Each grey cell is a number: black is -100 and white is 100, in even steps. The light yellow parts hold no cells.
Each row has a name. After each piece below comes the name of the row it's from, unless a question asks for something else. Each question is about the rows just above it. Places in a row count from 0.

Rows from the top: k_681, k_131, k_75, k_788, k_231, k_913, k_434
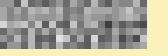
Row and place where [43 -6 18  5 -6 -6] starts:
k_231, 8
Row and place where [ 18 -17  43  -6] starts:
k_434, 6
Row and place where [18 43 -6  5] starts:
k_131, 7
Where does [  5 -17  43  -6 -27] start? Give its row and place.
k_681, 11
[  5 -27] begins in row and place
k_788, 16
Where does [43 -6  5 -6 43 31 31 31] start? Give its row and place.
k_131, 8

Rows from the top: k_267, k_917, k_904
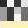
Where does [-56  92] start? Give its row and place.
k_904, 1
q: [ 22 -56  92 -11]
k_904
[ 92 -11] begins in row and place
k_904, 2
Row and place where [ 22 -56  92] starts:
k_904, 0

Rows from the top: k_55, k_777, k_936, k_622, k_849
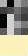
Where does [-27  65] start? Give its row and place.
k_849, 0
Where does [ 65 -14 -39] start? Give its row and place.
k_849, 1
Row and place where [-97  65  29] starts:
k_622, 0
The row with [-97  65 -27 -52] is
k_936
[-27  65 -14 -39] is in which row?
k_849

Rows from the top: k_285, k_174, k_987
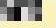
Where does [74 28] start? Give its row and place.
k_987, 3
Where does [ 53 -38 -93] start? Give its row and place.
k_987, 0
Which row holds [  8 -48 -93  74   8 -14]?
k_174
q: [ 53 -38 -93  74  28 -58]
k_987

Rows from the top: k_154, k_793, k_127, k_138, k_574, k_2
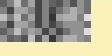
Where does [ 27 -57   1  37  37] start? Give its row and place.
k_2, 6
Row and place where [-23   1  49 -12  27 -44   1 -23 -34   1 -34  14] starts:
k_154, 0
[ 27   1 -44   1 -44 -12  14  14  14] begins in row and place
k_138, 3
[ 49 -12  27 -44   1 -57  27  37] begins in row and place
k_127, 2
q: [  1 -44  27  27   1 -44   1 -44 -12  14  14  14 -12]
k_138
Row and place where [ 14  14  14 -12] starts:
k_138, 9

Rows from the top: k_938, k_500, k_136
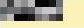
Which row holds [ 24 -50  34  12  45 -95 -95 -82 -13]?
k_938
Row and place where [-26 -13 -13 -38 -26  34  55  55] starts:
k_500, 0

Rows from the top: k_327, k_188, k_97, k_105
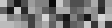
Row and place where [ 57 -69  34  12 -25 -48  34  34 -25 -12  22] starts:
k_188, 2
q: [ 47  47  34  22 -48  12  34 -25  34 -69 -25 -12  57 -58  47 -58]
k_105
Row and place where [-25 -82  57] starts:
k_188, 0

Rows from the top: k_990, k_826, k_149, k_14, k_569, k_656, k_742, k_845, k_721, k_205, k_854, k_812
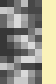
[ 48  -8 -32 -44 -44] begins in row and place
k_826, 1
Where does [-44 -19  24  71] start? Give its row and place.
k_854, 0
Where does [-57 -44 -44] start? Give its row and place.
k_569, 1
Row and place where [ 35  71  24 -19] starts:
k_14, 1

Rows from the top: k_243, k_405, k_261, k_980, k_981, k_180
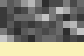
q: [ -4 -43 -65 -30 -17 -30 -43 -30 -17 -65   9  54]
k_981

